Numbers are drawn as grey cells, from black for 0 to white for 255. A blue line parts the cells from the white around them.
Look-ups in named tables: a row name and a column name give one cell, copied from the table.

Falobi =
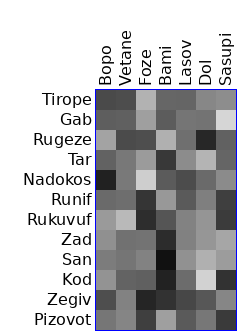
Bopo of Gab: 94
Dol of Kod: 210
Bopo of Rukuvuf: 154
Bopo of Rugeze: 163
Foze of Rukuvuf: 45
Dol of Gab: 115
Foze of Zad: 115
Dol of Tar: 180
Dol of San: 176
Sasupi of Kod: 50
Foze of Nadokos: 206
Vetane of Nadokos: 121
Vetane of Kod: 99
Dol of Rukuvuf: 149
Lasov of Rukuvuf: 130
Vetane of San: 117
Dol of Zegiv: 87
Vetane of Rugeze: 75
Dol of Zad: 150
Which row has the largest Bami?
Rugeze

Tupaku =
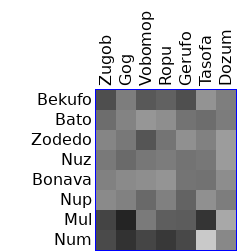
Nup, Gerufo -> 99
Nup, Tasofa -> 144
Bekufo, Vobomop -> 88
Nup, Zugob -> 138
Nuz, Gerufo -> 115
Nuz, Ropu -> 124
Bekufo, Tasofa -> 147
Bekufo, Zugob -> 78
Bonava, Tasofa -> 114
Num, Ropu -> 56
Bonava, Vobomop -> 142
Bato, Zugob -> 109
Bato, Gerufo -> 115
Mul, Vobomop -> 122
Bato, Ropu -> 142
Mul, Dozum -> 168
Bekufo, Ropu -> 97
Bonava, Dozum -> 141
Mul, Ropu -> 94
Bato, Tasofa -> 109

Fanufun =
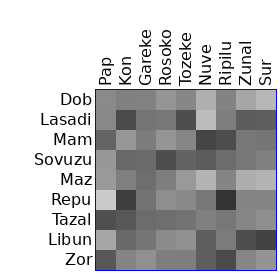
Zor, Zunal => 134
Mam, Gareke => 124
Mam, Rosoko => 149
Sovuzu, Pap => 152
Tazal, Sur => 143
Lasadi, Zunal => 92
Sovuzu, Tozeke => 99
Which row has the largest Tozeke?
Maz

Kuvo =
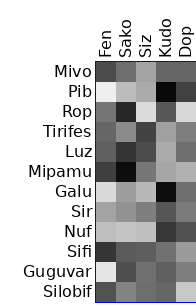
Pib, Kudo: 9
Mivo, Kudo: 102
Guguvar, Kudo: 96
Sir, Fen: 163
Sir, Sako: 146
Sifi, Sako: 90
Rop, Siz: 219
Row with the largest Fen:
Pib

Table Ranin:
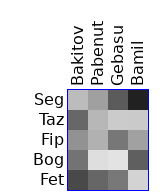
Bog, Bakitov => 115
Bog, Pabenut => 222
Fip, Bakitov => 146
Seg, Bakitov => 188
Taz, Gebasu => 203
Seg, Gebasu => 91
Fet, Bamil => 211
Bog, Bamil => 95
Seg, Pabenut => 160
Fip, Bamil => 161
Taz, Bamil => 202
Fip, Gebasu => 119
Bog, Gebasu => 227
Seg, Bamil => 33
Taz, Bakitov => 103

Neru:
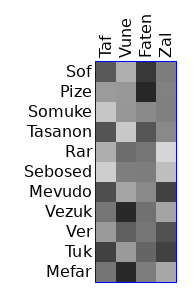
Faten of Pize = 39
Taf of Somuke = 198
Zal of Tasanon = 137
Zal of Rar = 214
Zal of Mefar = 167
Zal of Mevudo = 65
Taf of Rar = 174
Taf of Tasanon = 84
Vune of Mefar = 41
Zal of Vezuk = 164
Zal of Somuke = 128

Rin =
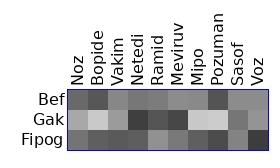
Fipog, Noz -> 116
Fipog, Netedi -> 94
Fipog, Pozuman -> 76
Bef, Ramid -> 124
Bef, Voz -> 140
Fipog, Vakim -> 90
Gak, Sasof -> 118
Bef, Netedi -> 119
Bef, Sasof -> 140
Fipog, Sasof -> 131
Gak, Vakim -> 155
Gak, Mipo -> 200
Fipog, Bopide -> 95
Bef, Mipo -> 137
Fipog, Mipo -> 95
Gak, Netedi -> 63
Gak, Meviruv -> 71
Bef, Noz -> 105

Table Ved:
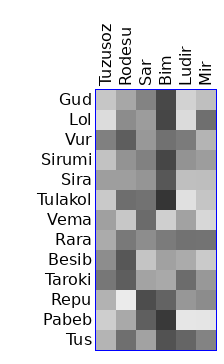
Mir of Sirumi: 157
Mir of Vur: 180
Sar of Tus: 162
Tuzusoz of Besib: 141
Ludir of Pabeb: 230
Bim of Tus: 82
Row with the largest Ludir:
Pabeb

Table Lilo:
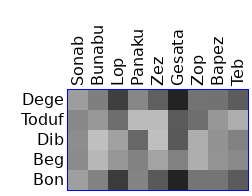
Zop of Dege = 115
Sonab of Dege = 157
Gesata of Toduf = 90
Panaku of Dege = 135
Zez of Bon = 89
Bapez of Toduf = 150
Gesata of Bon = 35
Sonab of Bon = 159
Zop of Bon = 117
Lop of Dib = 161
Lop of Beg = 151
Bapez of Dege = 114
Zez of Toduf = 187
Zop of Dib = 174
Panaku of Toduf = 187
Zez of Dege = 95
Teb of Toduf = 173

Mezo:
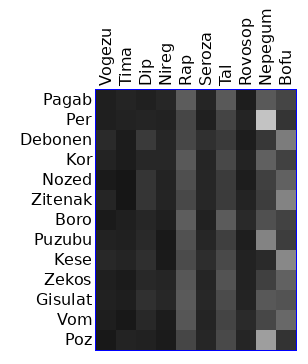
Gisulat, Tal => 75
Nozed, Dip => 53
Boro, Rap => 93
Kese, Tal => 73
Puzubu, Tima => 32
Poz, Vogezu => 24
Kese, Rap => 75
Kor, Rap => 89
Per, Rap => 70
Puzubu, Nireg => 25
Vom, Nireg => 28
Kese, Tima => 36
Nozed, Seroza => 38
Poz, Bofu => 51
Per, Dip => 36
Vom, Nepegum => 71
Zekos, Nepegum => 64
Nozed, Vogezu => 26

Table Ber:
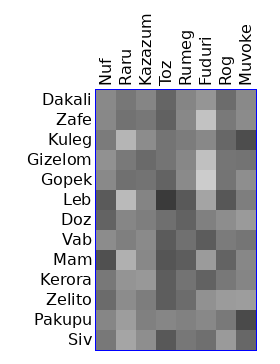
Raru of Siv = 165
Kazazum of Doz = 126
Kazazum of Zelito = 125
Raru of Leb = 186
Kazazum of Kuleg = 140
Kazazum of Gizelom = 106
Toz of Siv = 88

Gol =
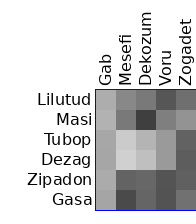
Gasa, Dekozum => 101
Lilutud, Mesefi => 136
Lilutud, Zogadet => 111
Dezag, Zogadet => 93
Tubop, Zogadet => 98
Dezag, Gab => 166

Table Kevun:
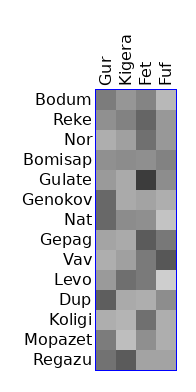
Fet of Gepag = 91
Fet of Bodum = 132
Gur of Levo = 154
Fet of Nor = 112
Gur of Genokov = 104
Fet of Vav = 122
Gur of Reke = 144
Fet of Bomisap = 143
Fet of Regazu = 163
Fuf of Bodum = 184
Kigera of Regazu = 91
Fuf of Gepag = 120
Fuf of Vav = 87
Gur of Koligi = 174
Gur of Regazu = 114

